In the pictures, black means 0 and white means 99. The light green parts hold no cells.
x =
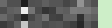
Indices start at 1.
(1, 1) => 41
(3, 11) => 39
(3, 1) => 41
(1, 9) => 33
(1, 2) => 31
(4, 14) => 27
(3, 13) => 40
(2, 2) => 37
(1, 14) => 31
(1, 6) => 32
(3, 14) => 37
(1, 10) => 27
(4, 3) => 38
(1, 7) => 37
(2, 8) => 24
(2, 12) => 47
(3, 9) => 25
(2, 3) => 39

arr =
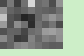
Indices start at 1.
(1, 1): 29
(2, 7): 38
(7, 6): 44
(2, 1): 57
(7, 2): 39
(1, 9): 57
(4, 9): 29
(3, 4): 14
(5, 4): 27
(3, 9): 50
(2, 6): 40
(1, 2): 47
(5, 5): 42
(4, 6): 43
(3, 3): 28
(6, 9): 56
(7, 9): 37
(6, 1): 54

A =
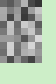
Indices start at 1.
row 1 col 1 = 41
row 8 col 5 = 72
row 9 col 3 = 57
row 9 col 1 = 57
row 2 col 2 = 49
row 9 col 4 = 39
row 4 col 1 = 38
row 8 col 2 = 80
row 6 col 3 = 55
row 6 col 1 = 60
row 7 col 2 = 81
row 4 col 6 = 36
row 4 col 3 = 41
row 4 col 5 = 71
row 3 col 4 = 22
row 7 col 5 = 83

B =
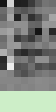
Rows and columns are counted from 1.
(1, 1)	8
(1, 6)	36
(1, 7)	45
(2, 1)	42
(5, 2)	64
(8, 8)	35
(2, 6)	48
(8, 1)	68
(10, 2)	92
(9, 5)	37
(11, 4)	31
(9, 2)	74
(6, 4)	32
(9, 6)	56
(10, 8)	29
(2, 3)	36
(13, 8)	51
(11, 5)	39
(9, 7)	56
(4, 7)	59
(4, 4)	56
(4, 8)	58
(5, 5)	32
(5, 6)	8
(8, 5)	25
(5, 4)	56
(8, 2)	54
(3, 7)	46
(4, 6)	39

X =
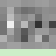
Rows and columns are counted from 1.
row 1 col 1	59
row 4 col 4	72
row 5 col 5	48
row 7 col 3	62
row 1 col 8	57
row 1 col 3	61
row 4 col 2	93
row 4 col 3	53
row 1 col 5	58
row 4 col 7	53
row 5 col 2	65
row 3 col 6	43
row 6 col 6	71
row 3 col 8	57
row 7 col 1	58
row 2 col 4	43
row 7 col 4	58

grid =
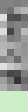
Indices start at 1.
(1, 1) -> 51
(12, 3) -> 20
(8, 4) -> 58
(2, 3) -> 64
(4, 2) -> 47
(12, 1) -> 61
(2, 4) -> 70
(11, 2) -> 28
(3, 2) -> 31
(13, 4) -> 50
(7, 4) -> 57
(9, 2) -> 58
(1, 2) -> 51
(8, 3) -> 60
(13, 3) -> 60

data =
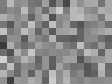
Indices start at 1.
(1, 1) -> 49
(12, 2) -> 24
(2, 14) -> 52
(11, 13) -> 34
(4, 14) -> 50
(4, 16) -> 43
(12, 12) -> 50
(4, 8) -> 74
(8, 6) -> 52
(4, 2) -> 34
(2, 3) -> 51
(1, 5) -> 46
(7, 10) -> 48
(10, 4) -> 54
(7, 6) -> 62
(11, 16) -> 44
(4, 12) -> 33
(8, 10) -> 53
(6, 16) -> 37
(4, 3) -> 56
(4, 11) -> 40
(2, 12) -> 68
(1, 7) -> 62
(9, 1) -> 81
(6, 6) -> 51
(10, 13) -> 33
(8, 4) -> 53
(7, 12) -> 74
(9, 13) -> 51
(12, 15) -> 53
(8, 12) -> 47
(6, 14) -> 54
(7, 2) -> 67
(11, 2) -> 53
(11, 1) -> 70
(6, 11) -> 35
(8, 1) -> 43

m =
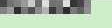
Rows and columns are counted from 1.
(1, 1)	27
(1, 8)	44
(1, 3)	50
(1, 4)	60
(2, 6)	54
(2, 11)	47
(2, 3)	18
